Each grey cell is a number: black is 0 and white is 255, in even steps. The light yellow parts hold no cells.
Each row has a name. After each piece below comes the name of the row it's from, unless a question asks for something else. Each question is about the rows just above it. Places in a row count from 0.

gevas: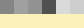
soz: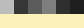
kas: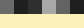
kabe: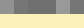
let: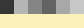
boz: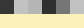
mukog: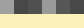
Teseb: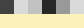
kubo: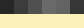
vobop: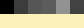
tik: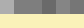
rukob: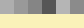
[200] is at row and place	let, 5
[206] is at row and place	gevas, 5
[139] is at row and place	rukob, 5

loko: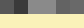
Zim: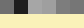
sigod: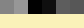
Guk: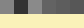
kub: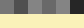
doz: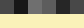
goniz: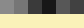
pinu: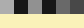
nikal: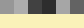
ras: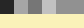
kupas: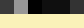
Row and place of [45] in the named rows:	nikal, 3
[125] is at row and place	Zim, 4
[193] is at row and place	ras, 3

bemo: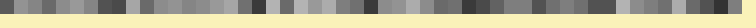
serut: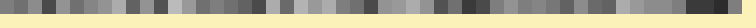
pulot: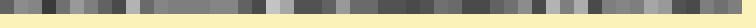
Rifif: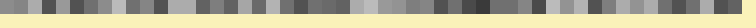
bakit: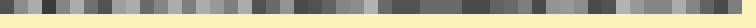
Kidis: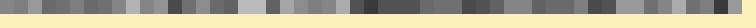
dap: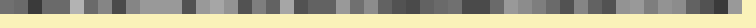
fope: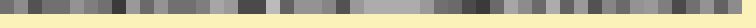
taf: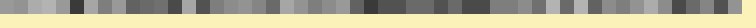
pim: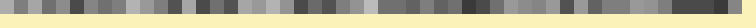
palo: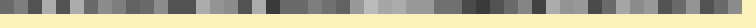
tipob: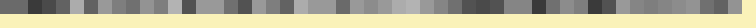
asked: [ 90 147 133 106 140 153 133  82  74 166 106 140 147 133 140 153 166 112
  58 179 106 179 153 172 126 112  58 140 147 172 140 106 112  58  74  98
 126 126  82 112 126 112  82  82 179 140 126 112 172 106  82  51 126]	bemo
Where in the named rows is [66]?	palo, 38
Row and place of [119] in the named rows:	serut, 39
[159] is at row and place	bakit, 8
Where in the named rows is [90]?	bemo, 0

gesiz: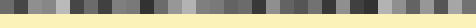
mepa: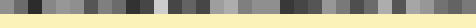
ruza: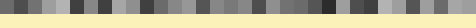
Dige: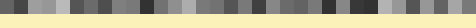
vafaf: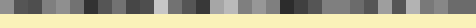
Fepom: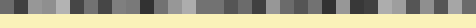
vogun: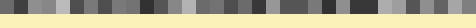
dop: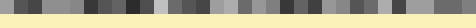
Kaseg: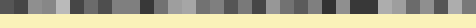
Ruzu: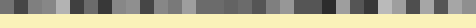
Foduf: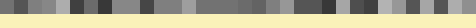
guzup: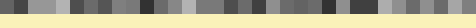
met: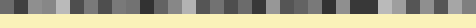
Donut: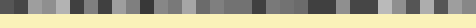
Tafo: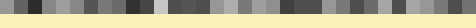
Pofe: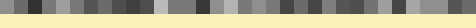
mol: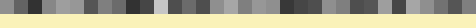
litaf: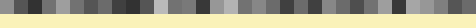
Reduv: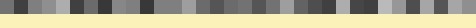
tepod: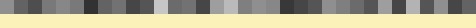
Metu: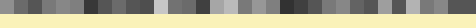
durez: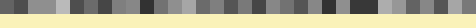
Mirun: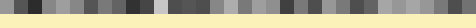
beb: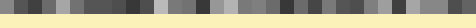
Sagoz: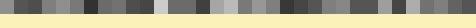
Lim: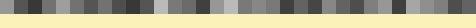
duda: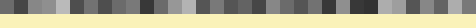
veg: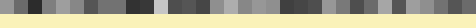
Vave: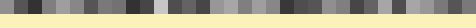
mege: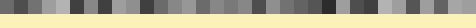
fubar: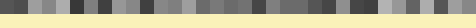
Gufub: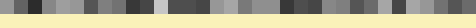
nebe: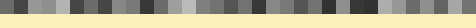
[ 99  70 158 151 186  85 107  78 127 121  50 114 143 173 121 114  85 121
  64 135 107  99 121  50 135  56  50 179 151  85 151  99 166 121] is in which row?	Dige
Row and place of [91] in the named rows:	Kaseg, 21

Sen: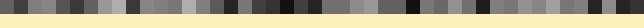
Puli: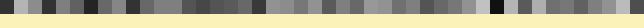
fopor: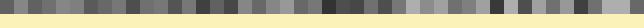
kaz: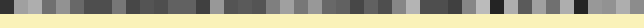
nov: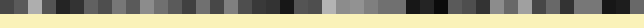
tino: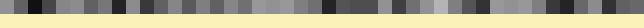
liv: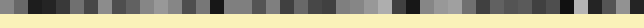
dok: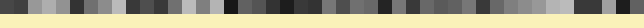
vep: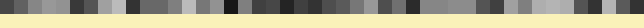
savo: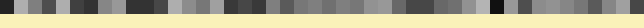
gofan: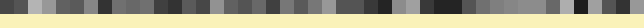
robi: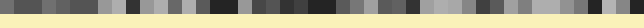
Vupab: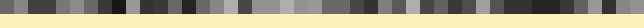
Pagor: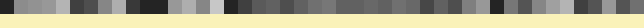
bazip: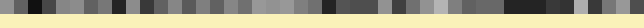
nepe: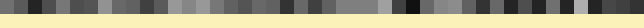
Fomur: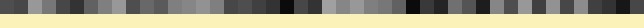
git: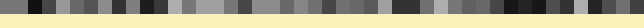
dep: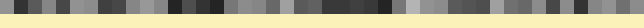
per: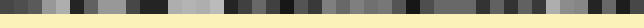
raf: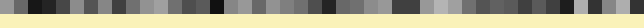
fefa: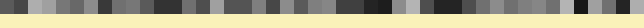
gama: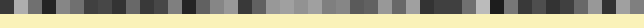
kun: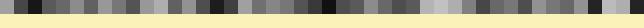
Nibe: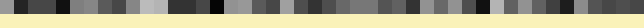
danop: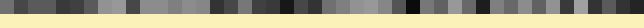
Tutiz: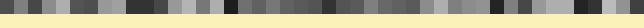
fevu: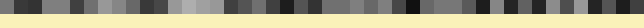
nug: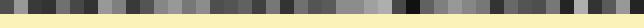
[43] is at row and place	vep, 29
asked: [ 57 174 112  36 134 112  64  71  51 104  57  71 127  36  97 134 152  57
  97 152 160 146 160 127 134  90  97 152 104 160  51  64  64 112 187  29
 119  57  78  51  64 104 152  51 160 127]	gama
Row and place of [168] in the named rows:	robi, 32

